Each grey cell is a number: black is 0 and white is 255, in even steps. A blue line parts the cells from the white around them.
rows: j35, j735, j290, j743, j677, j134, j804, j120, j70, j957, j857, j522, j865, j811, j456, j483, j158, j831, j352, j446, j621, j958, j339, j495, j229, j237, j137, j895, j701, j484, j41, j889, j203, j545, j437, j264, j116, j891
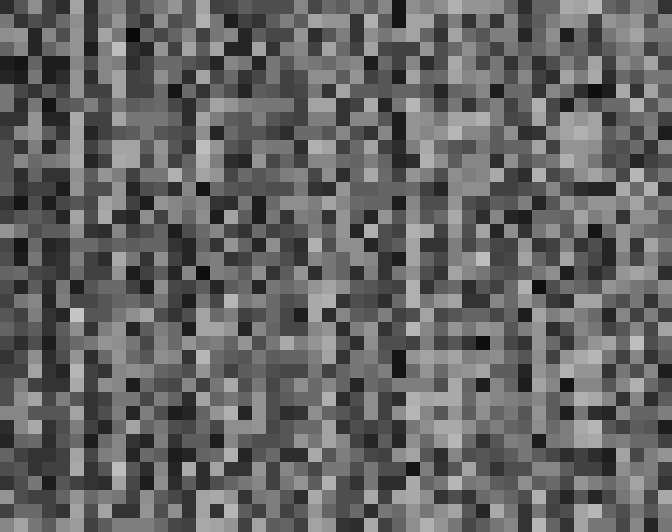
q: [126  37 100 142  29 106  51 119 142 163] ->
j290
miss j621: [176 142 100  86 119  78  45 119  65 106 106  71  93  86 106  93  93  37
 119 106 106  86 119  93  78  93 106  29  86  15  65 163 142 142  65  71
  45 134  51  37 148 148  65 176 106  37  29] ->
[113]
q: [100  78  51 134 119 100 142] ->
j352
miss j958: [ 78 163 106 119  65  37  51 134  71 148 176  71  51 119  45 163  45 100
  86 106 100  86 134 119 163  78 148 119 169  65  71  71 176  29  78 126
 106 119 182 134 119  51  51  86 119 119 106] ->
[58]
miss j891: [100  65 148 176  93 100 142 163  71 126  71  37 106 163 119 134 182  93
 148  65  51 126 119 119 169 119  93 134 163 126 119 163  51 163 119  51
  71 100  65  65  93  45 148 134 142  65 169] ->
[155]
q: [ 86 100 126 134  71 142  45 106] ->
j865

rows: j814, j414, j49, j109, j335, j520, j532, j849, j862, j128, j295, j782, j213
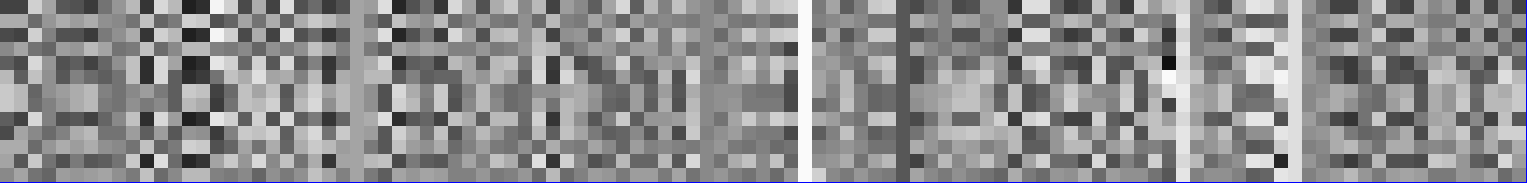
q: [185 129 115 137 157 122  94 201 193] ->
j532
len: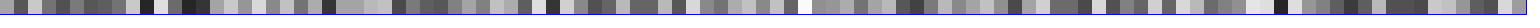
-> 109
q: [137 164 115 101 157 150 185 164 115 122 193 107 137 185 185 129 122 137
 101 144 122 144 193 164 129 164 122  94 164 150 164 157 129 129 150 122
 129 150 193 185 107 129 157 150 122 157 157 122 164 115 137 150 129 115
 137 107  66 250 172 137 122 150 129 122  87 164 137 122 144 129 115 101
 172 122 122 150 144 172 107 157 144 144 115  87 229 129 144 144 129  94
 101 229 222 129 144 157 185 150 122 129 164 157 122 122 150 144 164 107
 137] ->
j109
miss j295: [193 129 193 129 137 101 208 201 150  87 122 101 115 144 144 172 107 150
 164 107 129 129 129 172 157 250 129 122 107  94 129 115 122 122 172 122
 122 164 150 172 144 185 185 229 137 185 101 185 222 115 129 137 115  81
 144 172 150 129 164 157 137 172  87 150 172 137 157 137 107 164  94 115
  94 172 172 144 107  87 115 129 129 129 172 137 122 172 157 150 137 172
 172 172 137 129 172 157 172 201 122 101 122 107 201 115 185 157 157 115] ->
[178]

